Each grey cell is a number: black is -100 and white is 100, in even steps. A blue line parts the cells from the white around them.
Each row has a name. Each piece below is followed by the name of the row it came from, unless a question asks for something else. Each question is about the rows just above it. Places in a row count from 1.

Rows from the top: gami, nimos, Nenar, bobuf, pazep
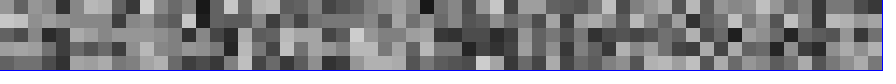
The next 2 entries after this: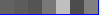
[18 34]
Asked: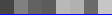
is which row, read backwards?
gami
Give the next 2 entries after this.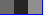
[-51 -66]
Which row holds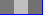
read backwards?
nimos
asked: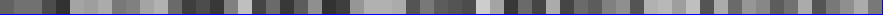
pazep
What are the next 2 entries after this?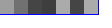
[-23 -17]

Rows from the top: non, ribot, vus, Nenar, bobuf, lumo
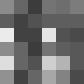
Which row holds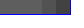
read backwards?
ribot
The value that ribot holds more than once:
[-26]

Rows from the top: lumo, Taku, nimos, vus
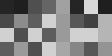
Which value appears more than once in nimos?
[64]
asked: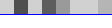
nimos
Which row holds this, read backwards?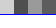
vus
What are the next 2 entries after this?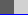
[ 21 -32]
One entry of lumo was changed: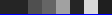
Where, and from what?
2, [-76]
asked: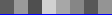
vus
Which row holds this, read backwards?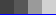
Taku

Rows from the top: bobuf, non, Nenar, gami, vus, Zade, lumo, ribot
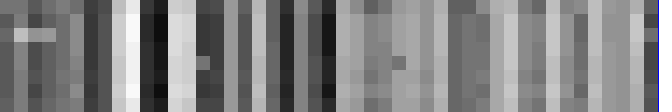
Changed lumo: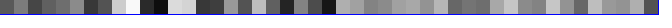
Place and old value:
47, [-30]
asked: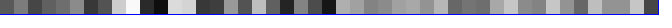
non
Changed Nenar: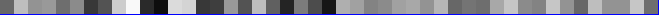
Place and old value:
22, [3]
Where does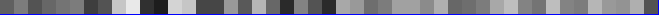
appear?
ribot
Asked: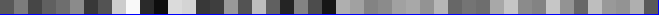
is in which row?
lumo

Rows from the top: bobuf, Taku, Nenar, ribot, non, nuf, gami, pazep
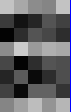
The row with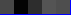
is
non
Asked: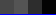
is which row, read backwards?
Nenar
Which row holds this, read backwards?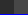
Nenar
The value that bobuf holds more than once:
[53]

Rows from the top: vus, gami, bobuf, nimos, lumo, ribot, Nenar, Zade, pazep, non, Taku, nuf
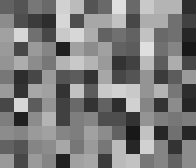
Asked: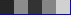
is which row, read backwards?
Zade
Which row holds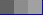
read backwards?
non
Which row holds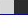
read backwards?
gami
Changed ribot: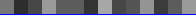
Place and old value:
5, [-34]
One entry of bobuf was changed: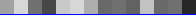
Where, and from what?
8, [-23]

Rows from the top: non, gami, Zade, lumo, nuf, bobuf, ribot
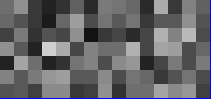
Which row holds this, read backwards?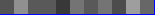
gami
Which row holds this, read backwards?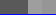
bobuf
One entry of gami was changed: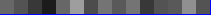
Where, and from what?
12, [-30]
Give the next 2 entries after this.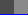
[ 18 -73]
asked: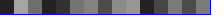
nuf
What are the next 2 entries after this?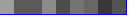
[ -9 -40]
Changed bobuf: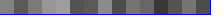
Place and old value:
6, [-30]

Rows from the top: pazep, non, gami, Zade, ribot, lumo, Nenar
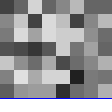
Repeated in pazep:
[-21]
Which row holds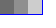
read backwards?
gami
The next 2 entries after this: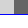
[ 6 45]
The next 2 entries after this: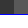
[61 -9]
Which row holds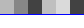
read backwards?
non

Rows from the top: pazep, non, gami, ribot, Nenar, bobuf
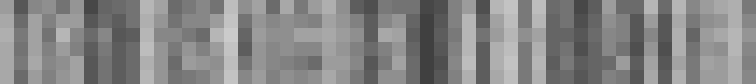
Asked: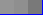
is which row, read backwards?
non
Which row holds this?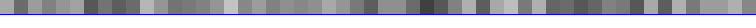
bobuf
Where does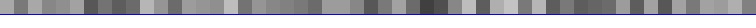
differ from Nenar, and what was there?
11, [37]

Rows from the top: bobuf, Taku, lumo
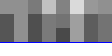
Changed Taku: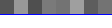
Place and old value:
2, [13]
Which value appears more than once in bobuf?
[13]
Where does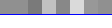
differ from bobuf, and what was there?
5, [2]
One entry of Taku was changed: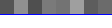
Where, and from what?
8, [-10]
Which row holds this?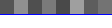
lumo

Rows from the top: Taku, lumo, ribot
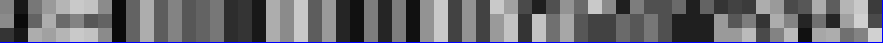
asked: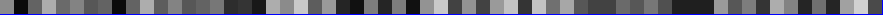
lumo
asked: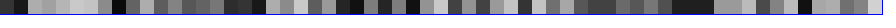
ribot
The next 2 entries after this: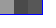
[ 36 -27]
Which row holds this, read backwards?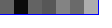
lumo

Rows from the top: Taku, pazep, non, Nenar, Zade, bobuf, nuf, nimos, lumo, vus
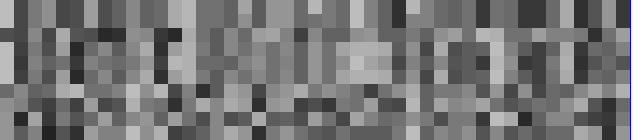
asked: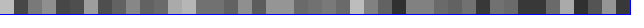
pazep
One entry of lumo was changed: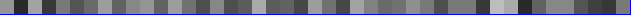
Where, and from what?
22, [-39]
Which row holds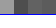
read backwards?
lumo
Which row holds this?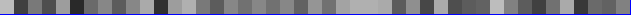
bobuf
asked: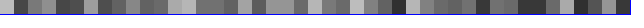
Taku
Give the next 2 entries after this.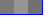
[-28 -34]

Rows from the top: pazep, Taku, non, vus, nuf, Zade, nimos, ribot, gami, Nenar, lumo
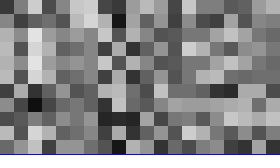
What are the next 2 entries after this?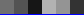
[-18 -40]
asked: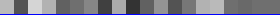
Zade
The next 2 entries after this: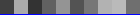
[-18 -13]
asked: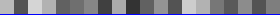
Nenar
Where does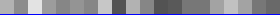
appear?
nuf

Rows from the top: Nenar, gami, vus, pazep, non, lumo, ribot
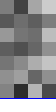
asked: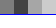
Nenar
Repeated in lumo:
[13]

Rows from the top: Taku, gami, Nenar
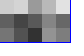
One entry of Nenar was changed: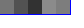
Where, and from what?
4, [15]
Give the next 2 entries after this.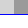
[45 77]

